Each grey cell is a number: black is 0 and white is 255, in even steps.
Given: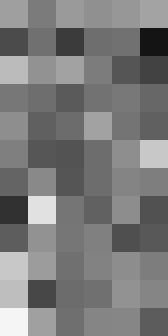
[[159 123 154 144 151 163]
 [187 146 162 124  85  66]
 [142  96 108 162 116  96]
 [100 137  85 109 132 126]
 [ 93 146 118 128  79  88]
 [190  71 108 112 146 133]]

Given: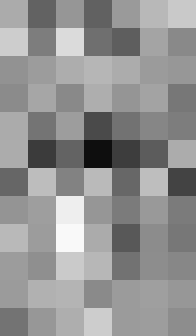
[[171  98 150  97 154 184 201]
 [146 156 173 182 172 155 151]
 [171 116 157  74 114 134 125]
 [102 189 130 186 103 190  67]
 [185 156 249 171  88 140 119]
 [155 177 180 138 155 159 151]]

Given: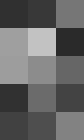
[[ 48  56 118]
 [157 140 102]
 [ 65  78 130]]

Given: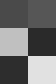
[[ 74  86]
 [ 45 225]]

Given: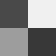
[[ 73 240]]

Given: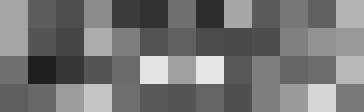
[[164  93  79 139  59  49 111  45 167  91 119  96 180]
 [112  31  55  84 107 227 159 230  88 127 102 108 184]]

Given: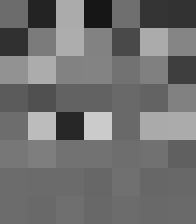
[[108  35 171  22 111  52  50]
 [146 172 130 131 114 128  62]
 [109 188  39 203 105 170 171]
 [108 107 107 103 112 103 104]]
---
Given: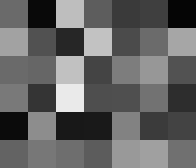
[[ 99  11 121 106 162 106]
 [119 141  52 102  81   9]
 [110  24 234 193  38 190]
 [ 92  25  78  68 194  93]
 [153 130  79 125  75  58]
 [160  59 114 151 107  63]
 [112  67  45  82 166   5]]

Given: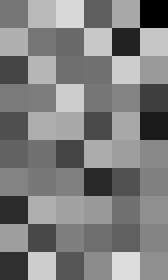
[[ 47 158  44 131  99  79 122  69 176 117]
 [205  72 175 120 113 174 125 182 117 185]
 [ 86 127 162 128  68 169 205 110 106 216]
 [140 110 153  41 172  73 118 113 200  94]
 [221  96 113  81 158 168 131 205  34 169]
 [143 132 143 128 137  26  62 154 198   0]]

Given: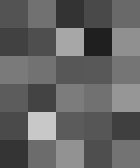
[[ 52  74  92 122  65  83]
 [108 200  67 114  78 113]
 [146  91 124  87 167  51]
 [ 78  86 113  88  31  73]
 [115  63 150 117 144 105]]

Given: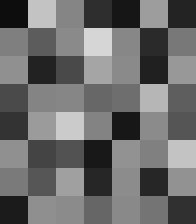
[[ 27 122 144  51  74 144 127  13]
 [143  86  68 155 132  34  92 195]
 [139 160  82 203 134  73 138 133]
 [102  38  24 131 103 165 214  46]
 [137 140 146  23 110 138 135  22]
 [116  38 128 139 182  32  42 157]
 [ 48 146 195  85  94 152 120  35]]

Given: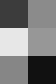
[[134 231  60]
 [ 17 151 139]]

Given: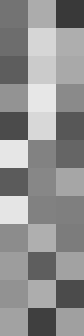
[[162 146 157 140 229  91 230  75 147  93 109 115]
 [ 63 173  94 175 129 135 130 216 231 203 214 172]
 [160  75 162 124 127 166 101  87 138 169 174  57]]

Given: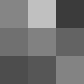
[[ 77 112 133]
 [ 86 129 192]
 [131  99  59]]
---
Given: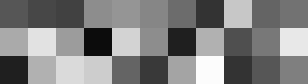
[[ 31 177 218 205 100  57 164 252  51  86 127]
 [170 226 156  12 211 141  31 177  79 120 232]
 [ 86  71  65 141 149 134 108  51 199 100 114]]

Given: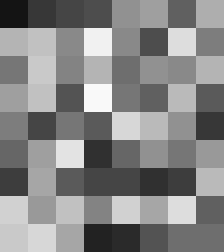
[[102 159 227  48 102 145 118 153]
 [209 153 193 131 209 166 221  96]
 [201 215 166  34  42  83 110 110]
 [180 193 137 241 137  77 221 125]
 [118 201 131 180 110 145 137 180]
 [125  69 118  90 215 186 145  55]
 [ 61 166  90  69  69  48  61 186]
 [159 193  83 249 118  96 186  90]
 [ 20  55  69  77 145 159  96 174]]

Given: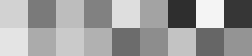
[[228 171 202 177 108 141 195 102 148]
 [210 122 189 129 222 163  46 244  54]]

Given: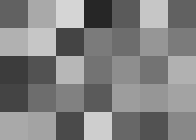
[[ 97 169 213  38  90 198  97]
 [ 60  82 183 115 142 115 177]
 [ 68 109 129  90 157 150 163]
 [169 163  74 206 103  82 136]
 [177 198  68 123 109 150 123]]

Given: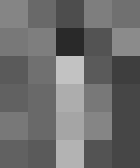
[[ 90 112 194  90  62]
 [ 97  90 179  83  70]
 [ 97 105 173 120  70]
 [120 105 165 133  70]
 [133 105  77 126 112]
 [120 126  41  83 139]]

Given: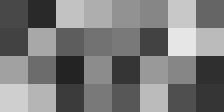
[[ 72  41 194 174 146 134 200 101]
 [ 66 168  93 114 121  66 230 187]
 [207 181  59 121  87 187  79  53]
 [161 108  35 140  53 153 134  47]]

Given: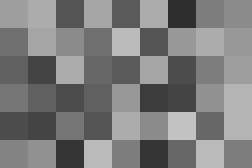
[[ 96  68 172 103  90 165  76 125 158]
 [111 165 139 111 186  84 152 172 152]
 [ 76  68 117  84 172 139 194 103 180]
 [158 172  84 165  90 172  46 125 139]
 [117  96  76  96 152  60  68 145 180]
 [131 145  53 186 125  53 103 186 125]]
